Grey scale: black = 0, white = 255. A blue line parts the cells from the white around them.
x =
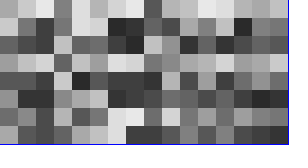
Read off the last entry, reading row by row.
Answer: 52
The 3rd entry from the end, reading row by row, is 75
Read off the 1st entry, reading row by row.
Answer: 169
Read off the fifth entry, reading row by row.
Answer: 222
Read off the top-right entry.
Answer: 193
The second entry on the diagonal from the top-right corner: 128
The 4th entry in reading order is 128
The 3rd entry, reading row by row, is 232
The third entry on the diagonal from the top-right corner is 75
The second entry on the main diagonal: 118
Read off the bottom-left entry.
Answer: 169
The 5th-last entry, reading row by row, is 87
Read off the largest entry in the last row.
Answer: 222
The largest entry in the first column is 202
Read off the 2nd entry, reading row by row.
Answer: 202

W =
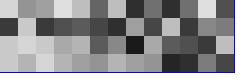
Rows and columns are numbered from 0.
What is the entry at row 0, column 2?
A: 159
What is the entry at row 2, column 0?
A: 201
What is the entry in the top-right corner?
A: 80
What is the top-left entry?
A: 213
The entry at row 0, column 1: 148
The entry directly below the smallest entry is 159
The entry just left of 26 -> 136
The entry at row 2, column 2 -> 201
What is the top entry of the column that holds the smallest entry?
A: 47
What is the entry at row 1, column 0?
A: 58
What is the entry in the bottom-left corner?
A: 201
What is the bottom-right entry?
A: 70
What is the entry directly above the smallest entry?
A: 159
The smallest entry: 26

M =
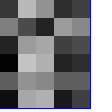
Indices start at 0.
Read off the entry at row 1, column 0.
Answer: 126
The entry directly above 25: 94
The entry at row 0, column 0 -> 55
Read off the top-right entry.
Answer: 64
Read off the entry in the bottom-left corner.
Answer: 14
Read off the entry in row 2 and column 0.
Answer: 35
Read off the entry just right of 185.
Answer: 146
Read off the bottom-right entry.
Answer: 64
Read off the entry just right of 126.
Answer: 75

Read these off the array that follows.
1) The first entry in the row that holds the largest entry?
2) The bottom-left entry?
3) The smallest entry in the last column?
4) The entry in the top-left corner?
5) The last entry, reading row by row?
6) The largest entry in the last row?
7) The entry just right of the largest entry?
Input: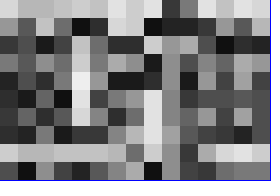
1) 35
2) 78
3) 35
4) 215
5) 121
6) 171
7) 151

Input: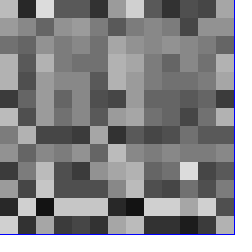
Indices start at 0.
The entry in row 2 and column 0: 113
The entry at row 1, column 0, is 155
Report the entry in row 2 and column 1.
101
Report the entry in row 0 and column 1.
40
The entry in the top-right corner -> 166
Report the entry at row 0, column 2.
220
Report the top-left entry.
187
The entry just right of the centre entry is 166
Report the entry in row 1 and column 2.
101
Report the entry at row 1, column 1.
136
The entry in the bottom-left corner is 208
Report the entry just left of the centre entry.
89
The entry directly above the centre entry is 70

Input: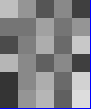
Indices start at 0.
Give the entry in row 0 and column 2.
85
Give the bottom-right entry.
221
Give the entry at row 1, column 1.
117
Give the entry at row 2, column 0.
75
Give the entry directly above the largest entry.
210
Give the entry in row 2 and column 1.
127
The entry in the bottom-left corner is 52

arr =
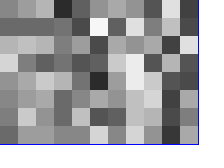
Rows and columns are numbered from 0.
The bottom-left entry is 106
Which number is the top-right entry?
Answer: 65
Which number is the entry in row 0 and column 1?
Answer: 157
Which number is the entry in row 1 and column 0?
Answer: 106
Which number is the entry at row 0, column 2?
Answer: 181
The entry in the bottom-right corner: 169
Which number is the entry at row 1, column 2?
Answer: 106
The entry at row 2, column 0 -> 181
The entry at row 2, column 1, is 192
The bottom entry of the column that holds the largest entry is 213
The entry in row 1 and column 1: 106
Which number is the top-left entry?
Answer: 135
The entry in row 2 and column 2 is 181
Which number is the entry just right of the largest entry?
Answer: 96

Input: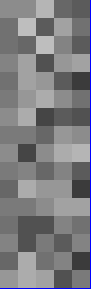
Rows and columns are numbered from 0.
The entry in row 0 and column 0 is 140
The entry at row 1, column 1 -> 190
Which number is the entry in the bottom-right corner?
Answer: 122
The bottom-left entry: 151
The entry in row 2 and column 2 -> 190
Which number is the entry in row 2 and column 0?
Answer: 113
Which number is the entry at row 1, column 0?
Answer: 113
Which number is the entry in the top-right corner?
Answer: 91
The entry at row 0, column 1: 140
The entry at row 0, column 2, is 181
